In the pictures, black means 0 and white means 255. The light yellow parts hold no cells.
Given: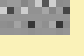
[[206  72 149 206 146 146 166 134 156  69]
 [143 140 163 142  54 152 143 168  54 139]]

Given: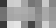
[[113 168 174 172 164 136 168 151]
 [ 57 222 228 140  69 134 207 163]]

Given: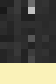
[[ 25  49  58  34 194  49  47  41]
 [ 47  38  49  47  48  47  42  45]
 [ 32  33  45  44  88  45  54  40]
 [ 37  43  56  35  60  47  50  40]]

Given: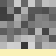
[[ 61 133  73 176  87  86  78 109]
 [153 126 159  81 120 130 135 130]
 [156 116 168 187 193 141 151  86]]

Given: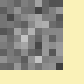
[[ 93 117 147 114 112  68 101 128 152]
 [116 121 110  96 137 169 175 108  97]
 [133 107 131 195 130 101 146  99 135]
 [ 97 121 103 140 100  91 153  86 156]
 [106 102 150 106 139 116 140 144  63]]

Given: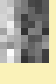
[[205 215 132 122  99  70  86]
 [209 239 149  79  71 121  86]
 [208 180 170 141  83  89 133]
 [185 252 186  72 106 118  63]]
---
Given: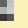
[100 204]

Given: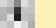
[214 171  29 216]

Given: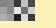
[134 137  33]

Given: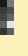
[25 78]

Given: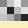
[135  34 119]

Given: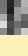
[114  29 149  90]
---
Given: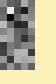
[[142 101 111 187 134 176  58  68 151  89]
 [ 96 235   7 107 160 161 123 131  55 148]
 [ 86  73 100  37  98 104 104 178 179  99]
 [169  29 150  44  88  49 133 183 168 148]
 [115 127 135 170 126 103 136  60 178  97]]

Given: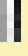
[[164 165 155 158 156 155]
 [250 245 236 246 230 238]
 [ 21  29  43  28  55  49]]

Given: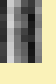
[[ 38  44  64  53  48  44  67  66  61]
 [203 186 202 209 185 191 201 203 212]
 [160 121 115 138 106 117 117 125 139]
 [ 86  57  94 103  66  55  93  96 107]
 [ 57  50  16  28  32  48  18  22  29]
 [126 148 126 121 143 145 132 128 120]]

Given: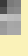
[[ 58  81 195 152 156]
 [122 134 188 167 168]
 [129 138 185 165 168]]

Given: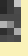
[[ 41  39  72 178  46  73]
 [ 58  59  72 138  65  78]
 [196  74  72  75 171  73]]

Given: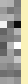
[[181 152 174 242 100 121  86 101 157 144 111 158]
 [177 119 179  95 130 125 183 161 156 131 117 163]
 [122 131 142  12 179 138 254 115 198 144 107 146]]

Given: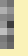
[[138 176 136 150 191 121 130]
 [112 146 125  61 142  92 103]]

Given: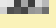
[[231 207]
 [228  80]
 [ 67  90]
 [166  69]
 [ 61 149]
 [216 155]
 [184 109]]
